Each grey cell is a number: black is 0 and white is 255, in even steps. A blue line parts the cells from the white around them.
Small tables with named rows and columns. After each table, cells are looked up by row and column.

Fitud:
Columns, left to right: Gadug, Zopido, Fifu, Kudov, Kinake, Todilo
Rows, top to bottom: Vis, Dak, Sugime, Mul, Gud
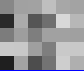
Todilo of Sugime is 160
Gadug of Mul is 201
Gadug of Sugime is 124
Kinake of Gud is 206
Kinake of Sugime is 161
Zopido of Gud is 163
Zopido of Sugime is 158
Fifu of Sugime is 126
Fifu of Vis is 162
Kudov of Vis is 191
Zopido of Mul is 200
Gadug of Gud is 31
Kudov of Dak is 111
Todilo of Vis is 163
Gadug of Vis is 135
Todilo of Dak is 183
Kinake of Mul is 201
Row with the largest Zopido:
Mul

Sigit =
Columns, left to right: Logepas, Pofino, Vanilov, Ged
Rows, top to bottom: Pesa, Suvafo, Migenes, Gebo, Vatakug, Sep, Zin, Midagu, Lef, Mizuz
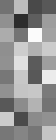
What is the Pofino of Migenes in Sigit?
116
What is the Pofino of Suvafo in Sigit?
44
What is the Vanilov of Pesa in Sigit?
73
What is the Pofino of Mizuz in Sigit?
133
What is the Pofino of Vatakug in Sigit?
224
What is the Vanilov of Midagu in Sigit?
179
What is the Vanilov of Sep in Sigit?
88
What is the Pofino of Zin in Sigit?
196
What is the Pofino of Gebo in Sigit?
205
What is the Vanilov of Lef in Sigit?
139
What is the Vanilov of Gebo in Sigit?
177
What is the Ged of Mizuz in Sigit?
196
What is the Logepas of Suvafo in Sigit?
144
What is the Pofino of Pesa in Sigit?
189

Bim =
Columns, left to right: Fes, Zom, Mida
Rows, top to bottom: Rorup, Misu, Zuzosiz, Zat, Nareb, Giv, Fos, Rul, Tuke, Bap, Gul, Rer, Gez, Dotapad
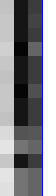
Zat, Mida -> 101
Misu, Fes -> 199
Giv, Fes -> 194
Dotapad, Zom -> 116
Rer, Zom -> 21
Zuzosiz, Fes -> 199
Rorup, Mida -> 60
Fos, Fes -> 199
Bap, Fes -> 218
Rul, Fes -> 199
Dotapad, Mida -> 101
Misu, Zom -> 21
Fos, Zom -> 5

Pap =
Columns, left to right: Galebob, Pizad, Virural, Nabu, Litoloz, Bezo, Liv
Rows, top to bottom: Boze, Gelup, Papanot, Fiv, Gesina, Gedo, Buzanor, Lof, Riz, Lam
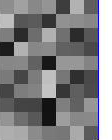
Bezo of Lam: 170
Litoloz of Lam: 119
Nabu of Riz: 19
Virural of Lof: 67
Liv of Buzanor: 75
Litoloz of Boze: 61
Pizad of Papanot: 42
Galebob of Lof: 89
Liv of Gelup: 135
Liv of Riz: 137
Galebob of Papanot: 126
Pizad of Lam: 170
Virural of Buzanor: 131
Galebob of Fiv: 28
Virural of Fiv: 135
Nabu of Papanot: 177
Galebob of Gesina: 135
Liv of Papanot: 87

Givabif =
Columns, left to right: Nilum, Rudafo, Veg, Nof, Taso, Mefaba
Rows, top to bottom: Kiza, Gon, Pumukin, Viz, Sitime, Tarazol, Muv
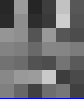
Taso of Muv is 119
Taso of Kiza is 194
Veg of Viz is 105
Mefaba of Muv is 64
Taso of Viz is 133
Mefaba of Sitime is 90
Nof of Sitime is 77
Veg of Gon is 45
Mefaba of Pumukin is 76
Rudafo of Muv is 103
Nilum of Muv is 128
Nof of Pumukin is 153
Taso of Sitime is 116
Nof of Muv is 110

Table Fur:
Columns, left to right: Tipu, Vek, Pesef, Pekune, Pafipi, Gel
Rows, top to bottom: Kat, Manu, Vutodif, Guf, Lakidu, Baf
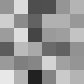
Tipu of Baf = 232
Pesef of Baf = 33
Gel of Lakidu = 149
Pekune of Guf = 106
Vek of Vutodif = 222
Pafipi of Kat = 149
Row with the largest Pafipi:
Baf

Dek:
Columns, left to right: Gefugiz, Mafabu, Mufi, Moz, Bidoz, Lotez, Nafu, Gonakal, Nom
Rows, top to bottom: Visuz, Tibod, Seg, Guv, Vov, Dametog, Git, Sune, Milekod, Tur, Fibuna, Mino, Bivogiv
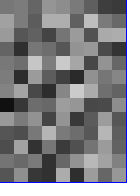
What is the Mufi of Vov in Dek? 198
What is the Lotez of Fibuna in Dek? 80
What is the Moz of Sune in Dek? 104
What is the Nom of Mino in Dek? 129
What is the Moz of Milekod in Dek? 68
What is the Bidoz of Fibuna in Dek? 59
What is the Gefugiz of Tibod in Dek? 161
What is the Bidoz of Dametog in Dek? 65
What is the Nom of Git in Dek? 99
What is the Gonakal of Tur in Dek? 182
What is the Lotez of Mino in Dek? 146
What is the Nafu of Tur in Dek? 87
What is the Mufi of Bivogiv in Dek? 55
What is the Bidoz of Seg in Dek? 117
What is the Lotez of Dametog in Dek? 42
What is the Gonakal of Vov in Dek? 147

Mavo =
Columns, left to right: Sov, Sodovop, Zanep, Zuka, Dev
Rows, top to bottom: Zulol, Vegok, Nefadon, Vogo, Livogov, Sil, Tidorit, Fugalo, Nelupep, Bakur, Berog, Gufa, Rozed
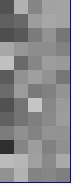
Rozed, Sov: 145
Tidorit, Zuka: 129
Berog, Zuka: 129
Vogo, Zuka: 141
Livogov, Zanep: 134
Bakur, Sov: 124
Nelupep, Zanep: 127
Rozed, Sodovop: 178
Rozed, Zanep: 131
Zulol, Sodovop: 177
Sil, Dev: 119
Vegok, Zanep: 157
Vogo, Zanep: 141
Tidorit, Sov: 107
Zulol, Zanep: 133
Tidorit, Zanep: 122
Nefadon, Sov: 78
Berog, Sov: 47
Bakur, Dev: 146
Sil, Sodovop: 146
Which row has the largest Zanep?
Fugalo

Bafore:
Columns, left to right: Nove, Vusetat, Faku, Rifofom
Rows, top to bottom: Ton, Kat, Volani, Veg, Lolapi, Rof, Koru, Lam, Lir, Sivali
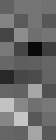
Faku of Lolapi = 95
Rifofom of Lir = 109
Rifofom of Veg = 62
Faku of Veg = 9
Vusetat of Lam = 135
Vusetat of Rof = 71
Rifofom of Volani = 117
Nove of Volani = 69
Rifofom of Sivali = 88
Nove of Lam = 194
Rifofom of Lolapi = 102
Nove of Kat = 132
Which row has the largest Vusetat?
Lir

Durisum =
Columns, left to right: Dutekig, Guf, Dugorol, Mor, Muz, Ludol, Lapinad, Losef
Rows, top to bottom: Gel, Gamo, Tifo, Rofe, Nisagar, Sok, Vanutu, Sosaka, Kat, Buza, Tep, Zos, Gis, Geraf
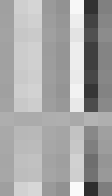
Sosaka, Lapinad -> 76
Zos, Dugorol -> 193
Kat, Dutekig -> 174
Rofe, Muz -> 149
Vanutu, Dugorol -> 210
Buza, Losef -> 160
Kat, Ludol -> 169
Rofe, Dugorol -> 208
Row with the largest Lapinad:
Kat

